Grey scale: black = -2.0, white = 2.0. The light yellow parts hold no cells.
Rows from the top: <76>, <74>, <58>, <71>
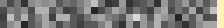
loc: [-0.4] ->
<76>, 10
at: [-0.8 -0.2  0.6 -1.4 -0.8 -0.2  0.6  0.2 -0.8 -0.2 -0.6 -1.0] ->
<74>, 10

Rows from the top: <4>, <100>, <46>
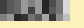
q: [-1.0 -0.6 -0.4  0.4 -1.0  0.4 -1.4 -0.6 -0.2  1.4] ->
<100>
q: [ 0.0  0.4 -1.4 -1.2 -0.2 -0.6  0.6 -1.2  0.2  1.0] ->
<46>
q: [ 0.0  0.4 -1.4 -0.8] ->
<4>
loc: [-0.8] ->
<4>, 7

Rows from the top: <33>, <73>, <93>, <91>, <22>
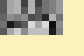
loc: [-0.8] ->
<93>, 4
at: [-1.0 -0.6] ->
<91>, 2
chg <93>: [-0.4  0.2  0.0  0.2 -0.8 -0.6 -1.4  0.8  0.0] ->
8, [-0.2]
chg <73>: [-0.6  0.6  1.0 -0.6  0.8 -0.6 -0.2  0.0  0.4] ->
2, [0.8]
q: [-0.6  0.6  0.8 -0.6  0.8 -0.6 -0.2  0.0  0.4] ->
<73>
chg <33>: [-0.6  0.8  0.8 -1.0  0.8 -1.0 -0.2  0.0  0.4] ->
1, [0.6]

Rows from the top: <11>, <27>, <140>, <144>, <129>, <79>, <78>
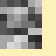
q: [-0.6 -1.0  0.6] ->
<11>
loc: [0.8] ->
<27>, 1
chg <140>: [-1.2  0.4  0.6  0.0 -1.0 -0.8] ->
1, [0.2]
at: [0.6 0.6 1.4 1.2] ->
<79>, 0
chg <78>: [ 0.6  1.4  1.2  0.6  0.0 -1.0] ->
4, [-0.2]

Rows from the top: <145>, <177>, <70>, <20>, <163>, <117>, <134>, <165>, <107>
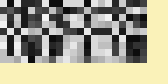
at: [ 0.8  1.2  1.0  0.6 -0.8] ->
<107>, 14
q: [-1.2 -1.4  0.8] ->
<70>

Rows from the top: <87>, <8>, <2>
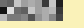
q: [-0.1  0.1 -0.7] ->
<2>
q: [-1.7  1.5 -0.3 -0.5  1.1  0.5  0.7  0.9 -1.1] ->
<8>
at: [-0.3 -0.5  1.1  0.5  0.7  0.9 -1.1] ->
<8>, 2
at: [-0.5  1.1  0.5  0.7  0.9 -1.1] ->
<8>, 3
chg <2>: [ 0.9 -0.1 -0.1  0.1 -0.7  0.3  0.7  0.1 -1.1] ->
8, [-0.9]

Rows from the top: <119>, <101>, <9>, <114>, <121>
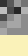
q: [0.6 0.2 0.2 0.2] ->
<121>
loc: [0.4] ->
<119>, 2
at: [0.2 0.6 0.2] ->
<9>, 1
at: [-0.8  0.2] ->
<9>, 0
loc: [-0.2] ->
<119>, 3
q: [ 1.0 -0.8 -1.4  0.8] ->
<101>

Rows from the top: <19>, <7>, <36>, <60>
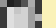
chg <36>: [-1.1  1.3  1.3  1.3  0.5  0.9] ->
1, [1.5]
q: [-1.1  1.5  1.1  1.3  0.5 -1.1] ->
<7>

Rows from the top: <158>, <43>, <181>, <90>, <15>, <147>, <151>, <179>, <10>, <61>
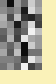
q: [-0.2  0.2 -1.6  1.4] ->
<43>
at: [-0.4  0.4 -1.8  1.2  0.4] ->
<151>, 1

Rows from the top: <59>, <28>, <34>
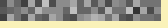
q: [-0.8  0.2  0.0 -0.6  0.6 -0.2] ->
<59>
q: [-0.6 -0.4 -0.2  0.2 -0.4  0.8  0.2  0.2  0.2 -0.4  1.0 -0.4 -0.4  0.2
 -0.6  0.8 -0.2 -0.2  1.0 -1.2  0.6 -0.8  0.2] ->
<28>
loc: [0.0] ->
<59>, 17
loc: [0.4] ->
<34>, 12
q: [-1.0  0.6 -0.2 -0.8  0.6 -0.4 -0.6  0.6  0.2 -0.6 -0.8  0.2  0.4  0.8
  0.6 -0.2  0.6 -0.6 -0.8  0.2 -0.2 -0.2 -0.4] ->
<34>

